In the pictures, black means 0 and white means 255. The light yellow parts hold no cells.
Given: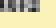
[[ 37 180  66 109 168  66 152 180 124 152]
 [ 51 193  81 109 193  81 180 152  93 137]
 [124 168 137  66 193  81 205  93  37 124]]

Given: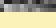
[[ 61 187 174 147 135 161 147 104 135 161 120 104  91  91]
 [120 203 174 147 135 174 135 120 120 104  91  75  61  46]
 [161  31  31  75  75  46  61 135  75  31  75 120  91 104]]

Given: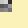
[[ 87 100 153]
 [129 141 114]
 [198 212  45]]

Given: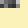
[[ 62 122  62  48 137]
 [153 107  92  76 197]]

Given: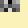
[[ 90 149  77 120 120]
 [104 202   4 149 178]
 [136  35 217  61 104]]

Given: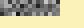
[[ 48 104 131 198  21 131  76  92 158 104 158  76 184 116 131]
 [ 92 116  92 116 104  92 131 104 116 116 116 116  92 131 116]
 [131 172 172  76 146  35  92 146 104  35  92 116  76 104 146]
 [146 172  62 158  92 158 146  62 146  76 104 198 131 172  48]]

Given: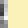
[[ 60 219]
 [ 76 203]
 [ 88 188]
 [116 161]
 [132 145]
 [145 203]
 [161 249]]

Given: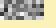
[[ 57 145 185 117 185 245 199 102 129 102  57]
 [172  43 214 145 117 117 129 157 157 145 157]
 [199 117  89 185 102 102 172 199 129 214 157]
 [229  89 185 102 117 172 117 172  73 129  57]
 [245 157 102 172  89  89 199 199 145 214 214]]
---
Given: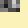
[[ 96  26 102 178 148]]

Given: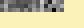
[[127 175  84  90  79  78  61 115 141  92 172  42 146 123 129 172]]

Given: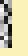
[[213  20 170]
 [224 174  21]
 [144  34 205]
 [192 216  10]
 [ 60 247  99]
 [224 177  17]]

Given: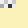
[[167 239  57 236]]

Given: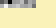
[[181 245 174 184 199 169 162 178 114]]

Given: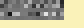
[[ 64 102 137 111 109 118 184 116  51 166  60 147 122 160 174  57]
 [166 105  20 181 190 122 123  81  93  43 141 227 129 198  91 159]]

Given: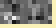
[[136  97 102  28  59 118  99 135 130 143 106 113  78]
 [137 163 180  84  90 102  96  92 154 101  68 109  88]
 [102 114 172  20  59 102  97 128 147 143  96 102  68]]
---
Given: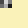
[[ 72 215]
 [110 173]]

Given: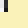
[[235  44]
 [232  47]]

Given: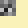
[[121 166]
 [ 99 115]]

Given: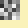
[[ 87 182]
 [ 44 176]]

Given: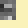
[[103 103]
 [ 44 166]]

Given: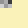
[[147 174]
 [209 155]]
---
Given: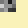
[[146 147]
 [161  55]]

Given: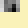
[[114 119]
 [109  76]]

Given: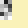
[[162  63]
 [229 102]]

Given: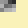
[[105 116]
 [172 177]]

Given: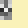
[[107 217]
 [239  70]]

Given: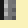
[[192 117]
 [150 117]]

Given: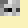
[[205 207]
 [ 55   8]]
